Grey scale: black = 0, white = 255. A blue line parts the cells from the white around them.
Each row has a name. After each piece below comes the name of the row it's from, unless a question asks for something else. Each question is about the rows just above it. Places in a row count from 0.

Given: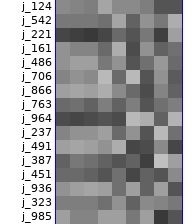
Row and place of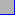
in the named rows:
j_964, 8
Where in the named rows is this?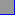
j_486, 7
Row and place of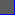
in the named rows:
j_706, 8

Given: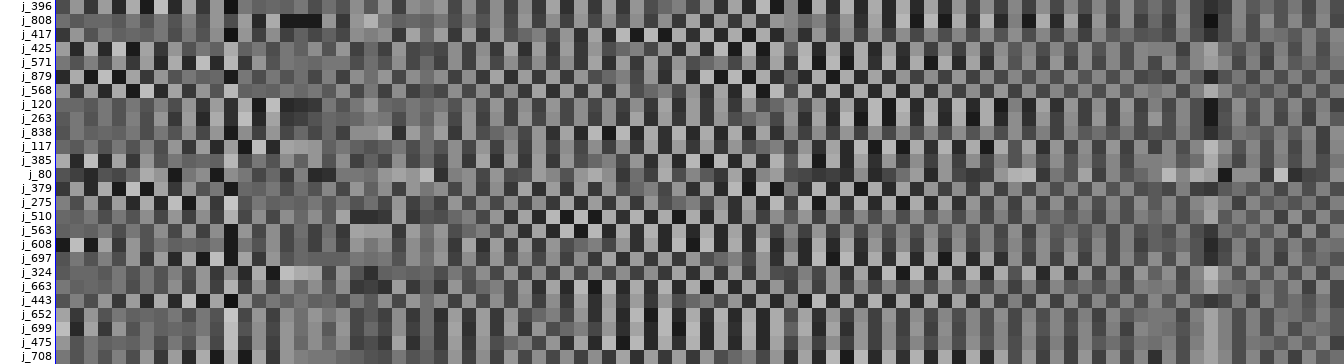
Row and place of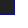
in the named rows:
j_708, 64
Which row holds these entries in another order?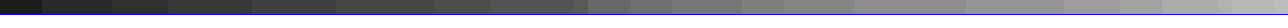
j_571

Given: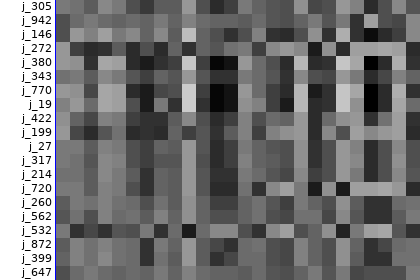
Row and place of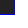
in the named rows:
j_532, 20
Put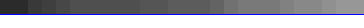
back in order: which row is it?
j_305
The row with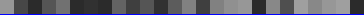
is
j_199
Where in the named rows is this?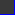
j_305, 6

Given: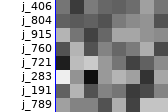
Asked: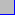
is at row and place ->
j_721, 1
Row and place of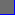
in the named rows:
j_406, 5
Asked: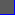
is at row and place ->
j_804, 1

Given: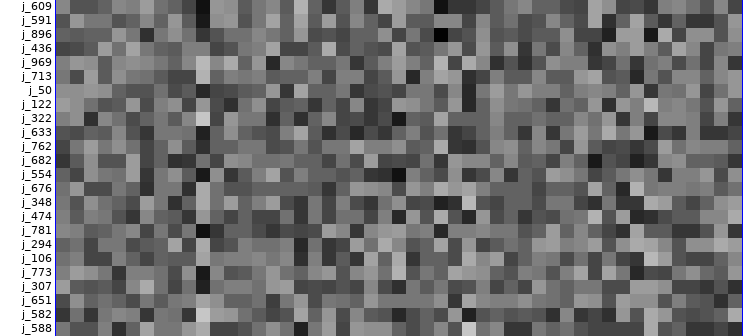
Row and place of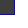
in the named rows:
j_651, 15
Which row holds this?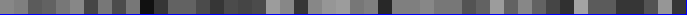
j_781
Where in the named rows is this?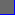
j_773, 46

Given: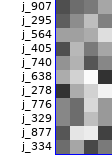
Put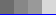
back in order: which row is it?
j_776
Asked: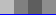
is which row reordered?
j_295
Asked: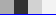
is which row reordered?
j_278
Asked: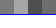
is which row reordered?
j_907

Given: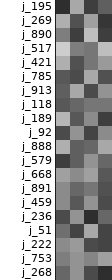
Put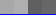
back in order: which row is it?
j_888
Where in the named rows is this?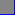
j_753, 2
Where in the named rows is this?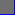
j_51, 0
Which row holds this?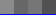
j_891
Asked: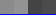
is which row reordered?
j_92

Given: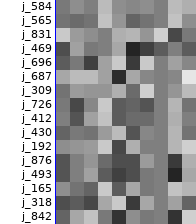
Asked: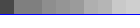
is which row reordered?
j_192
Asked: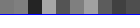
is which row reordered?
j_493
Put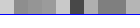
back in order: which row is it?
j_192
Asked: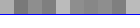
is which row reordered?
j_584
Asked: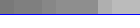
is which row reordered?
j_584

